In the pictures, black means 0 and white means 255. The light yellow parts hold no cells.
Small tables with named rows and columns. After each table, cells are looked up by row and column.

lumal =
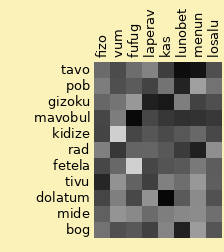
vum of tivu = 146
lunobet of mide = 136
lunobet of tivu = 110
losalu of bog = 85
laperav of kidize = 86
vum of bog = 80
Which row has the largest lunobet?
mide

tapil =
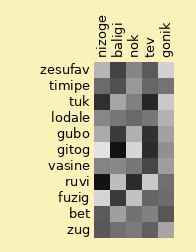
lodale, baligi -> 119
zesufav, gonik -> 209
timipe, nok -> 153
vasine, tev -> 70
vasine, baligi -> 136
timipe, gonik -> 116

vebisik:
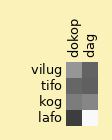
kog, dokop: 124
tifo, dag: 96
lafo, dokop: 61
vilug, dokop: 150
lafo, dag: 249
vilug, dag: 99
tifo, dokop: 102
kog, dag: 134

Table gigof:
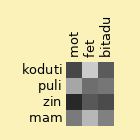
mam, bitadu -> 128
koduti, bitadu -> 91
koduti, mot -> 71
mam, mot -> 122
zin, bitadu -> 75
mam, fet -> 183

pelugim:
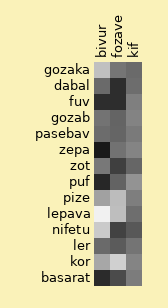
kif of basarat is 124
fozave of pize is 188
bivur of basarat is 43
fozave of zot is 63
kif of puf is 147
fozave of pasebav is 101
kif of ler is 116
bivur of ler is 106
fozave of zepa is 114
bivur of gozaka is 192
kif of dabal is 109
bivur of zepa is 25
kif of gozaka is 106
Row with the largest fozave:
kor

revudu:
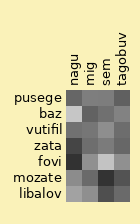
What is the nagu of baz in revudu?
198
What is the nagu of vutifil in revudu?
113
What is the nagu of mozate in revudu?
140
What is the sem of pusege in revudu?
125
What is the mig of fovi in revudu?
144
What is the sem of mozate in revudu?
51
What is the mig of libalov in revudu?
143
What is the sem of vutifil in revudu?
142
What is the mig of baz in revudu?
98
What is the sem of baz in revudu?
112
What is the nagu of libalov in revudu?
162
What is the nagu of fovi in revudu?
50
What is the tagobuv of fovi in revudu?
144
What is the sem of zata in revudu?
123
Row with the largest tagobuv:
fovi

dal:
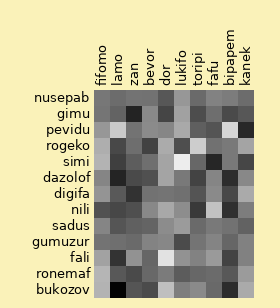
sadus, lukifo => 155
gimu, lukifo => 161
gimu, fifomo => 117
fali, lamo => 51
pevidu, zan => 115
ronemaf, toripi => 103
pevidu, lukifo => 169
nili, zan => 79
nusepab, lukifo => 151
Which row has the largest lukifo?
simi

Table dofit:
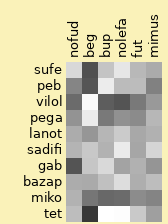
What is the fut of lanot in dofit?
168
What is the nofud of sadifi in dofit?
180
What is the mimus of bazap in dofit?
189
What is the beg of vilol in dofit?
250
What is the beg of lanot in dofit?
150
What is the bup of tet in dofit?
255

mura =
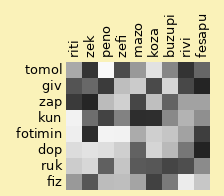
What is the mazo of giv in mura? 203
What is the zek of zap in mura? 37
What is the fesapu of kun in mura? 143
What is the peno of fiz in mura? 188
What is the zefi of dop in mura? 207
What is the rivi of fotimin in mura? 162
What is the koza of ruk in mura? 87
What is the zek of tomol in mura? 52
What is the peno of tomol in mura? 249
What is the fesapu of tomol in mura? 102
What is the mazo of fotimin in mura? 171
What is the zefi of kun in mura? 130
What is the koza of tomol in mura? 226
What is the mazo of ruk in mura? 90
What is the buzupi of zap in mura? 99
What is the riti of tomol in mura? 169
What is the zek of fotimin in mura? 44
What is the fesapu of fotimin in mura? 62
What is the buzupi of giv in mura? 213

